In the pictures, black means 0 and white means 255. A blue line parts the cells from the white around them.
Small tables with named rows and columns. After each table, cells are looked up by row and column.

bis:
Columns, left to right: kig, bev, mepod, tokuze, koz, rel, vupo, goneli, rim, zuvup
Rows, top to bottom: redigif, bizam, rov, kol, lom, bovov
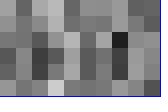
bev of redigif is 100
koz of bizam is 111
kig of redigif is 161
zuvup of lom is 129
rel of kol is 90
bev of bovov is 117

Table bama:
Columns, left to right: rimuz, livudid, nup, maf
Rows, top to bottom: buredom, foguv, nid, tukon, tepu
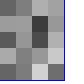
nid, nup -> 76
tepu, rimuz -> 101
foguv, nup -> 60
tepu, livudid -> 124
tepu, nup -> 209
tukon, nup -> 152
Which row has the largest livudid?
foguv

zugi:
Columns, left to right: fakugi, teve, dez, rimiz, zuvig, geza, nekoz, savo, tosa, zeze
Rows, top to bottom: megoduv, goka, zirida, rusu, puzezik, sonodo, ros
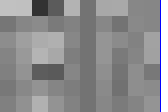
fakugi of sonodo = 120
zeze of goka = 134
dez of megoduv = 50
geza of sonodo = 115
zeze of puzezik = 120
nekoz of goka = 135
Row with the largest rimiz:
zirida

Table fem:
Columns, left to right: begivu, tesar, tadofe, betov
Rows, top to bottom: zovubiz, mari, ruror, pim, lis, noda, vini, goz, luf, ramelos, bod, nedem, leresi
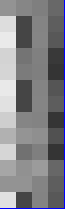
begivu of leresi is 225
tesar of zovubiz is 134
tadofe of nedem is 132
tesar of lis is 123
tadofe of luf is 143
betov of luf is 81
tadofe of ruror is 133
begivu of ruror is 234
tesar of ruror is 69
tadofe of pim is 128
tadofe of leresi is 131

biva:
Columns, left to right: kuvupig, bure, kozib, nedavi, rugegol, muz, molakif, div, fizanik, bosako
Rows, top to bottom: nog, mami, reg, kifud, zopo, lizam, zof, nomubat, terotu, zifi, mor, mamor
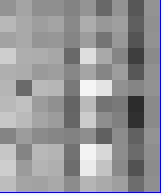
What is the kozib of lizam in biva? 185
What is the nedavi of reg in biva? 151
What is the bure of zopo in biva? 172
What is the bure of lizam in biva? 106
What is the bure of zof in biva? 193
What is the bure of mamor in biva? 164
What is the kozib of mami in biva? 158
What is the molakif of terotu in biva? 96
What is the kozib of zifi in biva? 184

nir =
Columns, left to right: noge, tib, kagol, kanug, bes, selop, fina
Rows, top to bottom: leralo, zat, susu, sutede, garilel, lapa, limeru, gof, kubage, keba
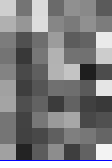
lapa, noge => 161
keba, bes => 62
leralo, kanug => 106
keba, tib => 35
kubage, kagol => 72
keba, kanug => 141
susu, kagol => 110
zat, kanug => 134
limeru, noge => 164
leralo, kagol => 219
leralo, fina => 90

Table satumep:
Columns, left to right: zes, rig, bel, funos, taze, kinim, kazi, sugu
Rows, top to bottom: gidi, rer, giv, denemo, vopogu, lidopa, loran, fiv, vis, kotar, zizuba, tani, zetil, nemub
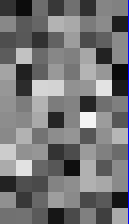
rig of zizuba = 226
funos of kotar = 51
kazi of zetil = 89
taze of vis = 149
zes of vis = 137
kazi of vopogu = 151
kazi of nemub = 63
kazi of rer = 139
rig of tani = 79
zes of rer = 136
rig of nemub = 114
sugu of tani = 138
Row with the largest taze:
rer

